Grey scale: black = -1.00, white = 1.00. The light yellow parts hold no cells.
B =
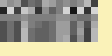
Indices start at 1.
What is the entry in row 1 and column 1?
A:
0.33
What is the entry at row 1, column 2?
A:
0.12
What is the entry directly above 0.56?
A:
-0.37
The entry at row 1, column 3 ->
0.23
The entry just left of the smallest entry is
0.66
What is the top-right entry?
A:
-0.50
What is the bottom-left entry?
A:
-0.37
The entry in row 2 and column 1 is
-0.72
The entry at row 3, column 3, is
-0.01
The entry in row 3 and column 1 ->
-0.01
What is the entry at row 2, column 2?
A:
0.66
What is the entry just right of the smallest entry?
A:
0.66
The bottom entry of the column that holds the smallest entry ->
-0.37
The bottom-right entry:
0.44
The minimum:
-0.83

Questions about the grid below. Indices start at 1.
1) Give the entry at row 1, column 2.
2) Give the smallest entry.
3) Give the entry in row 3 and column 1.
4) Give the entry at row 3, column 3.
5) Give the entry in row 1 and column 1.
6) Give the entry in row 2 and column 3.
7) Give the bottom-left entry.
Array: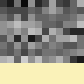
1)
-0.80
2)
-0.92
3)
-0.10
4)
0.14
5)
-0.56
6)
-0.44
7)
0.37

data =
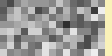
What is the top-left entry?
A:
-0.17
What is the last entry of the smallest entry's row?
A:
-0.17
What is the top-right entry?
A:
0.05
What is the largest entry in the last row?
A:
0.87
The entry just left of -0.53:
0.31
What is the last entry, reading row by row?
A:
0.05
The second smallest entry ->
-0.53
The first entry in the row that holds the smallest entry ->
0.18
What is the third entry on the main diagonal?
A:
0.53
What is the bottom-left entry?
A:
0.64
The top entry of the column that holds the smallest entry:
0.18
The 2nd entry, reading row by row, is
-0.41
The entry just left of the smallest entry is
-0.17
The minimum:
-0.64
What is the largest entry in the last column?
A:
0.87
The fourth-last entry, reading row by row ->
-0.07

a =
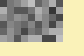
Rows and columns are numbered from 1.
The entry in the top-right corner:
-0.32
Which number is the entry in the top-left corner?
-0.44
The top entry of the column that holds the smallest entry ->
0.37
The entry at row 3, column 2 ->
-0.07
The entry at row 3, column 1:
0.14
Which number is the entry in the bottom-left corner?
0.26
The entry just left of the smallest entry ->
0.14
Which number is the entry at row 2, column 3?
-0.32
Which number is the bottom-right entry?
0.50
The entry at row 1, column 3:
0.04
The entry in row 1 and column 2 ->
-0.07
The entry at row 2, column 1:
0.37

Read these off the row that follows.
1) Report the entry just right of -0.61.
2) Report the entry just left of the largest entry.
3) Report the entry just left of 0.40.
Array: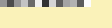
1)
0.66
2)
-0.28
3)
0.29

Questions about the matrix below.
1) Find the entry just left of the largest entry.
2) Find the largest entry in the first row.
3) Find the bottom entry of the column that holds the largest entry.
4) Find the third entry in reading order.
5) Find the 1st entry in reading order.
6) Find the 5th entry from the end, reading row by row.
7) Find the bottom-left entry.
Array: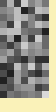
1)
-0.07
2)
0.59
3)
0.70
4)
-0.51
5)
-0.30
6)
-0.18
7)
-0.62

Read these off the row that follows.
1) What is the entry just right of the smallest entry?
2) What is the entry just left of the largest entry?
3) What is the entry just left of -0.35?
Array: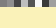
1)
0.25
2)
-0.35
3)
0.49

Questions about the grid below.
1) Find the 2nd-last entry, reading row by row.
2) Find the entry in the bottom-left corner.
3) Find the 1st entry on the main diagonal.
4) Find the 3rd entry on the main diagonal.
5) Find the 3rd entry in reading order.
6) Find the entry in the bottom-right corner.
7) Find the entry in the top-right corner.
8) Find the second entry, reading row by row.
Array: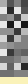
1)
0.01
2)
-0.12
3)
0.35
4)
-0.45
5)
0.01
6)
0.01
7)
-0.45
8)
-0.34
